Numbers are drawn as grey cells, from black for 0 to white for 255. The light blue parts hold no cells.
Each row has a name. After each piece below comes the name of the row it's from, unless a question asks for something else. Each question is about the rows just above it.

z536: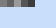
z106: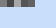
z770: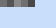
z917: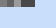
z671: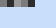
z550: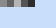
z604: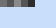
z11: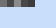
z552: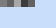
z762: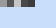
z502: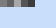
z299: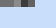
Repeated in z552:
[98]
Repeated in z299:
[112]
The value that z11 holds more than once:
[72]

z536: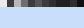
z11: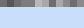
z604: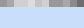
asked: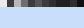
z536
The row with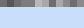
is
z11

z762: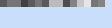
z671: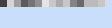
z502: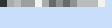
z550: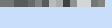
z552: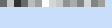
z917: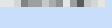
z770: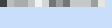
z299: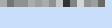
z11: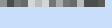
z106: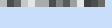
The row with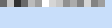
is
z552
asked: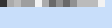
z502
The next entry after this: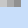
[229]
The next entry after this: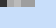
[242]

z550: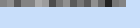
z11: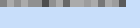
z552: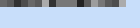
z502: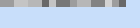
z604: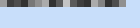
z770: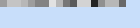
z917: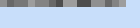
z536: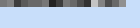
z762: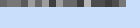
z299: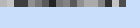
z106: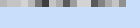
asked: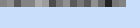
z550
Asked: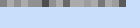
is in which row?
z11

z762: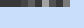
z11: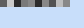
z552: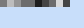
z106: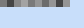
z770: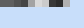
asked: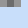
z106
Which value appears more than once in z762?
[56]
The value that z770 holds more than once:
[95]
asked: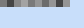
z106
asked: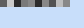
z11
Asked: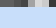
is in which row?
z770
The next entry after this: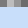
[108]

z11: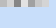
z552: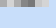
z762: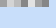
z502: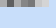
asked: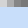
z552
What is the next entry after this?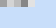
[161]
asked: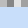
z762

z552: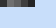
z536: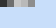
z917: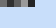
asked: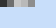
z536
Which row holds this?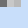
z536

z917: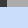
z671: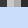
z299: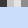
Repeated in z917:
[171]
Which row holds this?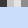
z299

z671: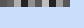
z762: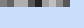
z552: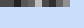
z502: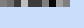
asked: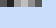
z762
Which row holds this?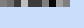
z502

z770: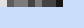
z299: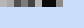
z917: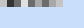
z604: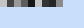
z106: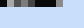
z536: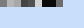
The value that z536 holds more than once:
[10]
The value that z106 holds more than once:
[10]
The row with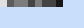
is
z770
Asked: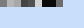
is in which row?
z536
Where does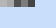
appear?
z299

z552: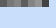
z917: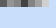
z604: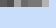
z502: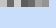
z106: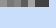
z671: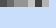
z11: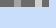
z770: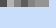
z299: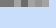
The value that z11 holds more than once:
[107]
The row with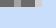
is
z11
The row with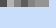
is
z770
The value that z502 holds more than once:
[107]
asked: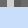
z502
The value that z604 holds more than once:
[120]
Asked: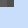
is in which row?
z604

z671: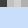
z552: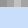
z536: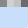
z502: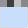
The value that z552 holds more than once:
[164]
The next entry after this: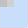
[177]
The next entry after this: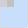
[108]

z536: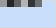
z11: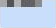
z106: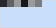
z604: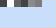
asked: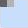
z536
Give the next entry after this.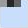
[180]

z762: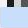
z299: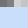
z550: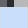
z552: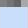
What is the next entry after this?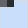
[184]
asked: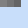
z552
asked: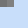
z299

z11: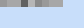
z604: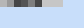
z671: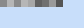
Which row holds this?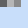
z11
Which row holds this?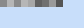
z671

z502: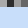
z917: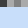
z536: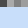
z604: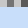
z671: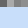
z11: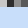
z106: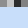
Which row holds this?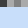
z917
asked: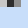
z11
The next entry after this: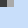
[129]
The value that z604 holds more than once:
[199]
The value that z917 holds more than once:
[170]
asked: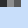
z11

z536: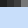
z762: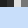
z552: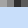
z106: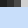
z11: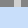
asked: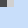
z106
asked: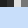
z762
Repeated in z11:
[132]
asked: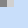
z11
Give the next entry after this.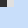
[119]
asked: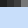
z536
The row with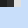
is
z762

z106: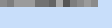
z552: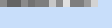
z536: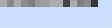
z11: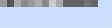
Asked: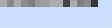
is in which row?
z536
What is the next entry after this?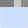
[224]
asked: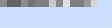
z552
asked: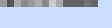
z11
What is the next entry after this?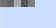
[139]

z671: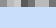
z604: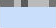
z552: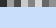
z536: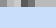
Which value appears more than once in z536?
[186]
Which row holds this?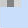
z552
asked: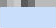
z536
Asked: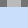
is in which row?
z671

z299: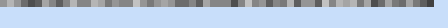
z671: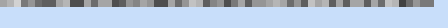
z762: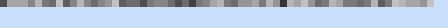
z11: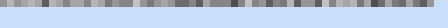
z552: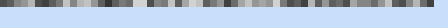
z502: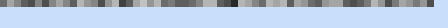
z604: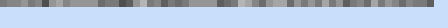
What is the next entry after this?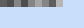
[149]
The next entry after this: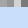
[78]
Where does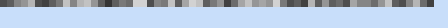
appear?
z552
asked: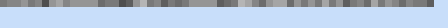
z604

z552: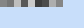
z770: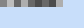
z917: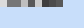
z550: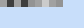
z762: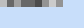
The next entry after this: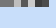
[88]
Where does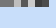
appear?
z917
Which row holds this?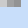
z550
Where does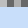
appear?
z770
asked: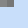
z552
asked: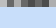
z770
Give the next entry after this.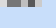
[62]

